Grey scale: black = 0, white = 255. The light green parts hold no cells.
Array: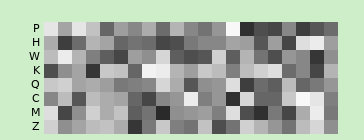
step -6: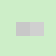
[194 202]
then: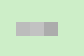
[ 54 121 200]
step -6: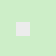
[230]

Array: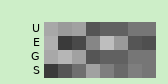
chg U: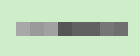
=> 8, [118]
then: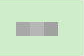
[85 97 97]
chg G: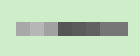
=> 5, [97]
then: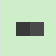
[134 190 154]
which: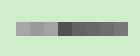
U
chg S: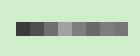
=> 2, [85]

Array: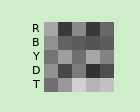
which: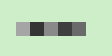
R
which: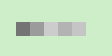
T

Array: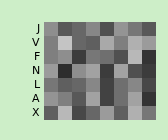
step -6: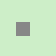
[129]
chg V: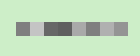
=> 8, [155]
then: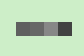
[111 135  72]

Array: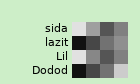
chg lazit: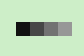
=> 4, [143]
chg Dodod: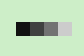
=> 2, [71]
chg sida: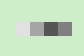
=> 2, [159]
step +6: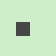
[77]
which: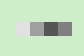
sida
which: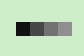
lazit

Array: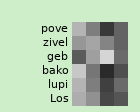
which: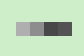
Los
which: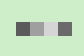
geb
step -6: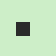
[36]

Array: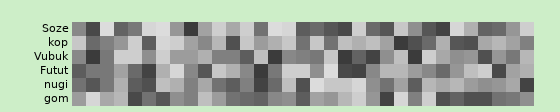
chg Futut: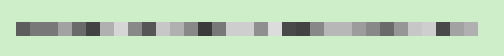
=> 29, [191]
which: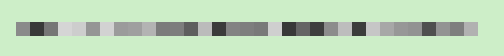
Vubuk
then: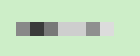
[ 73  67 136]
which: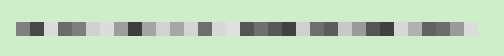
Soze

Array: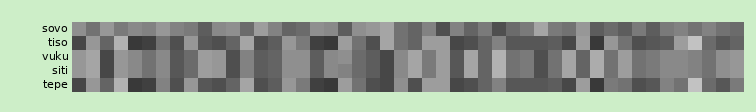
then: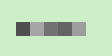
[157  71  79]
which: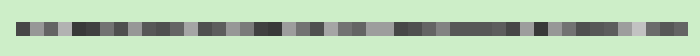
tiso
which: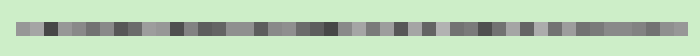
vuku
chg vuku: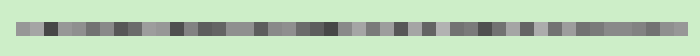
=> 5, [137]
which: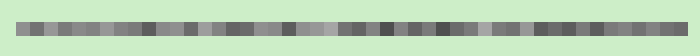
sovo
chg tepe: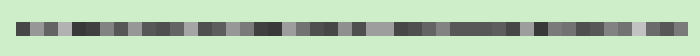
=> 8, [79]

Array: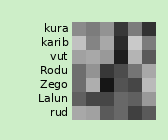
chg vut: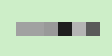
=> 2, [168]
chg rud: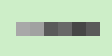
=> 5, [64]
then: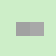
[153  30 180]

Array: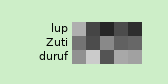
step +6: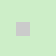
[209]
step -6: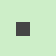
[63]
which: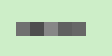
Zuti
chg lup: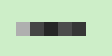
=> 5, [46]
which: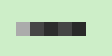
lup

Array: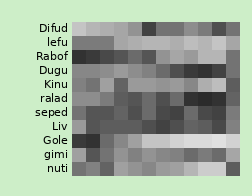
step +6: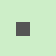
[91]
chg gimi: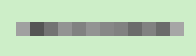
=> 10, [123]
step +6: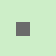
[113]
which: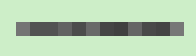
seped
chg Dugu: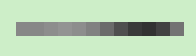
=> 4, [154]
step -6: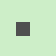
[73]

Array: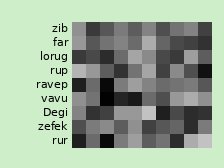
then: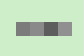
[ 65  87 101]
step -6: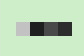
[188  25  67  38]
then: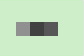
[101  44 123]
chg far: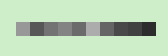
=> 10, [50]
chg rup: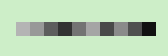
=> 7, [65]

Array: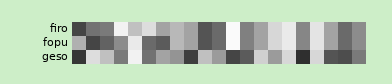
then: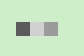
[215  47 215]
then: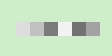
[148  62 192]
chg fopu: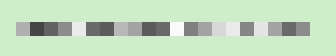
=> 10, [84]
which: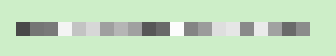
firo
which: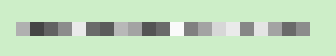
fopu

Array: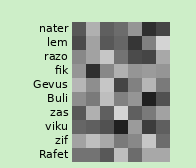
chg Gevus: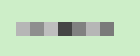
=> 3, [198]
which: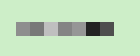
Buli
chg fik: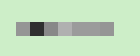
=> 5, [149]
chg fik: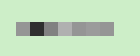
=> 3, [136]
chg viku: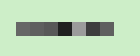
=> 3, [81]
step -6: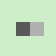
[ 82 170]

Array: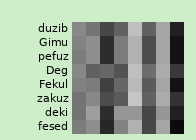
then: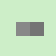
[ 71  97 191]
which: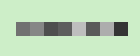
zakuz
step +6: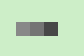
[142 122  77]

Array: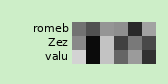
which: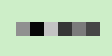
Zez
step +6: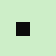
[17]
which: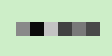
Zez
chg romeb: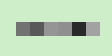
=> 2, [81]
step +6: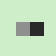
[149  47]
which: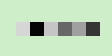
valu

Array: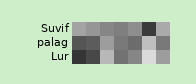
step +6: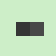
[59 78]
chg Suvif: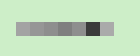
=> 3, [134]
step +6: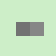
[120 140]
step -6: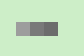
[151 115 102]
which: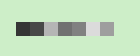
Lur
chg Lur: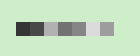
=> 3, [184]

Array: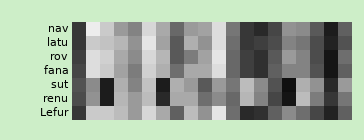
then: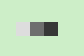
[ 63  76 131]
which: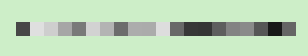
fana

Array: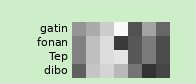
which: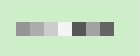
gatin
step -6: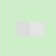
[214 222]
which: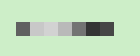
dibo
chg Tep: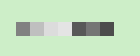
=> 6, [123]

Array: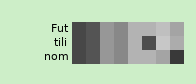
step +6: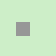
[157]
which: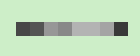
nom

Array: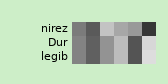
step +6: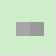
[173 159]
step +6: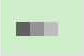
[102 153 194]
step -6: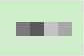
[117  84 189 161]
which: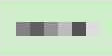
legib
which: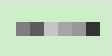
nirez

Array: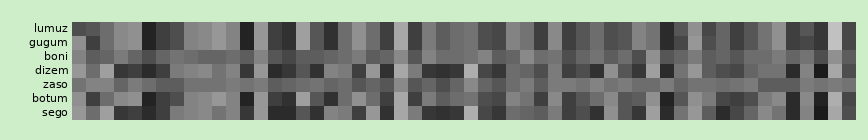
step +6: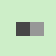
[ 77 157]
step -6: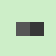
[80 49]
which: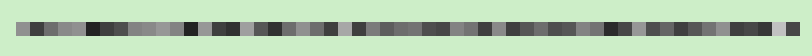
gugum
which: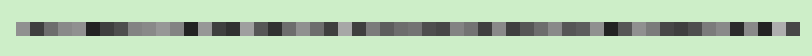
botum
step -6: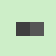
[57 80]
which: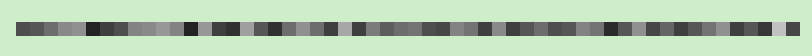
lumuz

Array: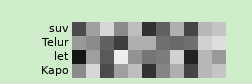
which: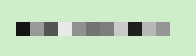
let
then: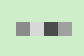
[190  50 132]
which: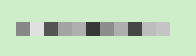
Kapo
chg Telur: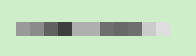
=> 10, [209]

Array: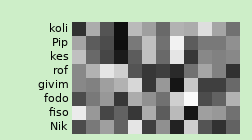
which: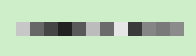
kes
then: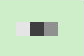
[ 34 207  84]

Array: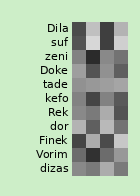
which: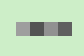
Doke
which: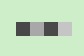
Finek
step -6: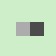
[166  69]
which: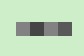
kefo
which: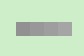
tade

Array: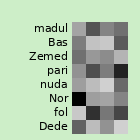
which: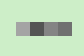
madul
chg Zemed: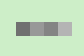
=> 3, [140]
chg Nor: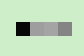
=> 1, [1]
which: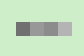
Zemed
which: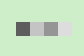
Dede

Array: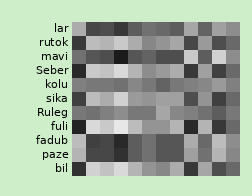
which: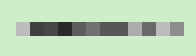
fadub
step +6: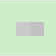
[207 200]
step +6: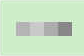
[186 207 178 141]
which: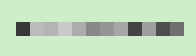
rutok
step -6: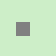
[122]
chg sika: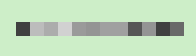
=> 9, [78]

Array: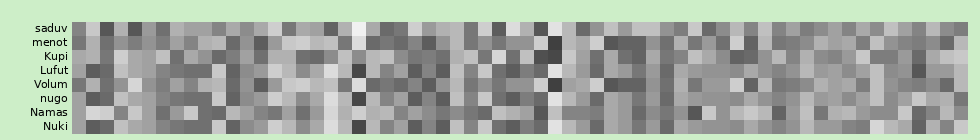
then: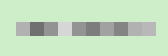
[106 147  93]
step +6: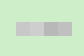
[206 212 190 198]
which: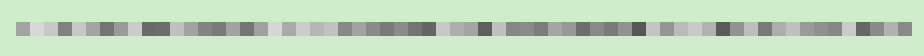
Namas
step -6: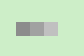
[134 155 186]
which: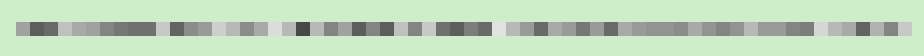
Nuki

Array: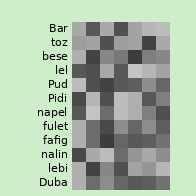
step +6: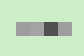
[163 169  86 163]
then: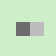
[175 127  80]
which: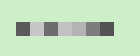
napel
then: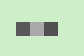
[163 182 188]
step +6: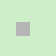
[188]

